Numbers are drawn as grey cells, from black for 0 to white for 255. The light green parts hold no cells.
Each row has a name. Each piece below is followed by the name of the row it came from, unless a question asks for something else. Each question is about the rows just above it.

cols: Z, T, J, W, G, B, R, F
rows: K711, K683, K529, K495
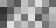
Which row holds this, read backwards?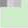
K683
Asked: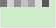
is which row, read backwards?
K495
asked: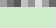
K711

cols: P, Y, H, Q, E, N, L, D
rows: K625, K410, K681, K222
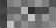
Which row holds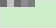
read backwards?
K681
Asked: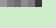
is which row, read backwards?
K625
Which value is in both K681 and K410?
[125]

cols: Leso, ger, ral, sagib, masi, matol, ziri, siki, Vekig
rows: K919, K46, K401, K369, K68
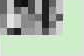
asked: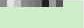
K401

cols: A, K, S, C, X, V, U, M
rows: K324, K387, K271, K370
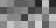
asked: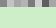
K370
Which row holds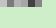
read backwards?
K271
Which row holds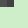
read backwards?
K387

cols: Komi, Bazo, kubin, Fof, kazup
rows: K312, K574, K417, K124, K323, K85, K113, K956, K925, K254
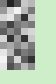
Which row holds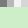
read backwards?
K574
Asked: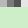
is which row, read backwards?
K254
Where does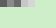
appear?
K323
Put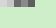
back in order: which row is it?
K323
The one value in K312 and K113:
[122]

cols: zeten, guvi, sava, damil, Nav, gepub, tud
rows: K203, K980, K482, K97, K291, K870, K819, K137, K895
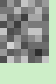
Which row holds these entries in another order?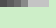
K895
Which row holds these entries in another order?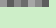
K870
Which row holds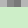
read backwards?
K980
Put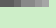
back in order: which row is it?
K870
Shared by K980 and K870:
[137]

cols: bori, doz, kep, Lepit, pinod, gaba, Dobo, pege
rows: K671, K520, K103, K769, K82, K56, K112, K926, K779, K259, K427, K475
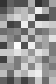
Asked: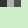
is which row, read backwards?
K671
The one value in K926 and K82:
[123]
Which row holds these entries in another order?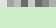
K56
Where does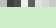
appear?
K769
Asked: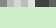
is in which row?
K103
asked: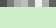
K520
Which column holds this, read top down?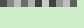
bori

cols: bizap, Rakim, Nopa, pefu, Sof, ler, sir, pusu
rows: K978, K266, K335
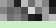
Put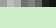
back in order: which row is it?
K335
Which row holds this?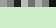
K978
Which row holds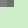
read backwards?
K335

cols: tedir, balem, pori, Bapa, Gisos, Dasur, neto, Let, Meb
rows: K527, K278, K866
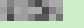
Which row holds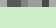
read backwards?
K866
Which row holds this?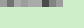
K278
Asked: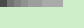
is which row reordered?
K527
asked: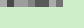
K866
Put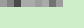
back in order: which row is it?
K278
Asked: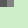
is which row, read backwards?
K866

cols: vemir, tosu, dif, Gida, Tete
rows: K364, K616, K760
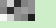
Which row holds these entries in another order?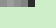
K616
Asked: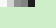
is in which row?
K760
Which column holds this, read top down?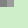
Gida
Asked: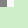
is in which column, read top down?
vemir
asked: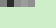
K616
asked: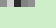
K364
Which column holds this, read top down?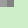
Gida

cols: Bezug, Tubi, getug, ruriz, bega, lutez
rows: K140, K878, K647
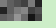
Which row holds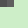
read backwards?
K140
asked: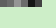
K647
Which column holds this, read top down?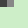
ruriz
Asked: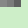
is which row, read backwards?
K878
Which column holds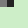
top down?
Bezug
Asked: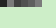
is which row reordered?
K140

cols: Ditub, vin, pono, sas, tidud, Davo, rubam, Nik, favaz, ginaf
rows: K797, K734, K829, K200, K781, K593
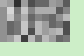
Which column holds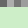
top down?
rubam
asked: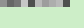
K781
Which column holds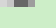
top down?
vin
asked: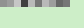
K593
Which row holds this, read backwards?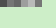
K200

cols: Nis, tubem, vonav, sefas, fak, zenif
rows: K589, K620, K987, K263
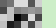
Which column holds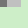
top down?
tubem
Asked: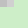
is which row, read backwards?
K987
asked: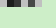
K263
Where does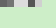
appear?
K589
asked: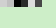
K987
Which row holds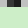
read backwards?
K263

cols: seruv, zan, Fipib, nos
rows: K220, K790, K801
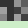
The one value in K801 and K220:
[51]
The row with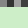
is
K801
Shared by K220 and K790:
[51]

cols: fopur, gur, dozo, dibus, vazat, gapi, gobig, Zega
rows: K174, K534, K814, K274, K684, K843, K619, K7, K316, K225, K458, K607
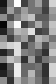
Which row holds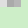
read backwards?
K684
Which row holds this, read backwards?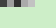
K316
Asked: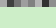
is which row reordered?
K607
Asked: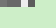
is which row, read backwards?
K225
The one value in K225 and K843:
[116]
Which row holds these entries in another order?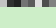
K7
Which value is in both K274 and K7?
[194]

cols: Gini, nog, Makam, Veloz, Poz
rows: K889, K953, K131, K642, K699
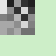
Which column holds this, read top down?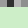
Makam
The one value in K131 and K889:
[48]
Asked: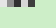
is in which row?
K953
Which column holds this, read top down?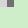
Veloz
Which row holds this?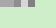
K642
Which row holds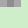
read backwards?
K699
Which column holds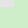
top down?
Gini

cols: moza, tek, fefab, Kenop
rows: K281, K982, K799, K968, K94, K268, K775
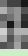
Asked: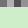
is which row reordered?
K268
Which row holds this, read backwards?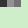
K799
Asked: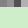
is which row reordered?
K982

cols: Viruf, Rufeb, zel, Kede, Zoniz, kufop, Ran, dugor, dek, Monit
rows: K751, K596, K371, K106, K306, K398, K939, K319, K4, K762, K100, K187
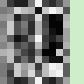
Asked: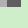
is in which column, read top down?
Monit
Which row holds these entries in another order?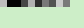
K106

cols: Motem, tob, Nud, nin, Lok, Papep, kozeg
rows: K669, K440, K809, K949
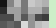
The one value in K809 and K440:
[160]
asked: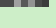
K809

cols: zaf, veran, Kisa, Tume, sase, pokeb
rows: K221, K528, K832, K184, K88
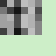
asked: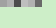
K832
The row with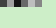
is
K88
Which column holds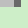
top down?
Tume

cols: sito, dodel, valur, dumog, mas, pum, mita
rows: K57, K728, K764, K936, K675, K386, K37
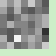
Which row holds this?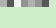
K386
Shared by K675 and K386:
[88]
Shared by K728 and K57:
[88]

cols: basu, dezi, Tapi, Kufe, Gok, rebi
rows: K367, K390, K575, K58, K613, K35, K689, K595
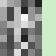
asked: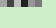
K35
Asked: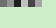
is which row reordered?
K390
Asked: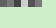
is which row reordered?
K613
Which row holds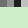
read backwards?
K390

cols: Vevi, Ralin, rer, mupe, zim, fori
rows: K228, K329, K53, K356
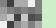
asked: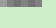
K329
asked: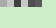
K53
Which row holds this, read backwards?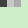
K53
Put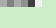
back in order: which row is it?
K356
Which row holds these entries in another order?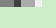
K228
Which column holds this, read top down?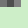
zim

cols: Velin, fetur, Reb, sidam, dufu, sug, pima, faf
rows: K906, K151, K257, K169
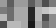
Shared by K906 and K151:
[123]
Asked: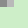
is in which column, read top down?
sug
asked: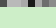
K169
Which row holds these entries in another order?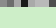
K169
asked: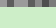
K906
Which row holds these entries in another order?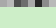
K257

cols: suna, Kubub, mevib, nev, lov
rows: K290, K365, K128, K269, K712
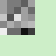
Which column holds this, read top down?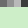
lov
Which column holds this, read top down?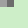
lov
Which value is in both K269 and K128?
[147]
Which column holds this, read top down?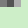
Kubub
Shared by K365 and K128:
[160]
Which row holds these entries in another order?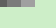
K290

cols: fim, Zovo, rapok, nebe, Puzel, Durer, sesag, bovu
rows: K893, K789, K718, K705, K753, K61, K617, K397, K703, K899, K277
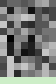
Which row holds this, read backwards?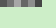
K753
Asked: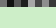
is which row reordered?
K789
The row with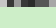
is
K705

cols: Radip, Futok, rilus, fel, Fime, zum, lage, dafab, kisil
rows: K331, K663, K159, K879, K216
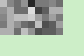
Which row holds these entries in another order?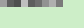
K879
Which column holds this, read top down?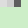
Fime

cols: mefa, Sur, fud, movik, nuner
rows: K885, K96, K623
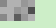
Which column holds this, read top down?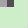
nuner
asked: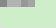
K885
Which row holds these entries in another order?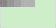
K885
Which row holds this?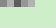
K623
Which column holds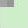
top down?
movik
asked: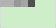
K96

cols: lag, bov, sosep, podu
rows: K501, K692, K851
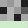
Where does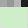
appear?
K501
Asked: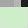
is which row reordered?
K851
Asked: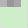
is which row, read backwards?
K501

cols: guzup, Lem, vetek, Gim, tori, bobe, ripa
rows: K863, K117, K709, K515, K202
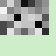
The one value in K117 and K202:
[157]
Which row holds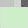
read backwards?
K515
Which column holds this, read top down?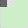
Lem
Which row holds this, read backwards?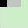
K515
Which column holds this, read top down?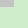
Gim

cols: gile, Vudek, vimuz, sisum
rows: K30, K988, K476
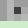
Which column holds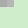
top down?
sisum
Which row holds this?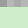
K476
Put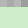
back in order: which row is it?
K476
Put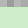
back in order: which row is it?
K476
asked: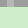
K30

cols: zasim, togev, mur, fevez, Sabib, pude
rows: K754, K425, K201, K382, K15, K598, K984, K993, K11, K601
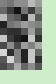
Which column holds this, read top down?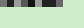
fevez
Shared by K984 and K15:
[157]
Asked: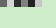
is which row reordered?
K993

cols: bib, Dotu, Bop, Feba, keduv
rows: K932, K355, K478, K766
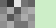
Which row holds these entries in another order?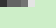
K932
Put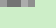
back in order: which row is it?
K766
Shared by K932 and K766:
[116]
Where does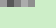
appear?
K478
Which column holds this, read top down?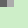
keduv

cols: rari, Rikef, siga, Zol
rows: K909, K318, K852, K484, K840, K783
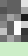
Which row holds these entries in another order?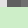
K909
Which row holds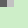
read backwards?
K840
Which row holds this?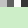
K840
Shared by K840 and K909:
[96]
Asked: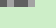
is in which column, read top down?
Rikef
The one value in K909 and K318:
[96]

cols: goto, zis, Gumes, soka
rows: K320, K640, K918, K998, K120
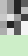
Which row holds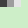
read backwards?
K918
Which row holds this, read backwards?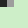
K998
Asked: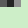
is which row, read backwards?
K320
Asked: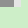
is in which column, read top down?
zis

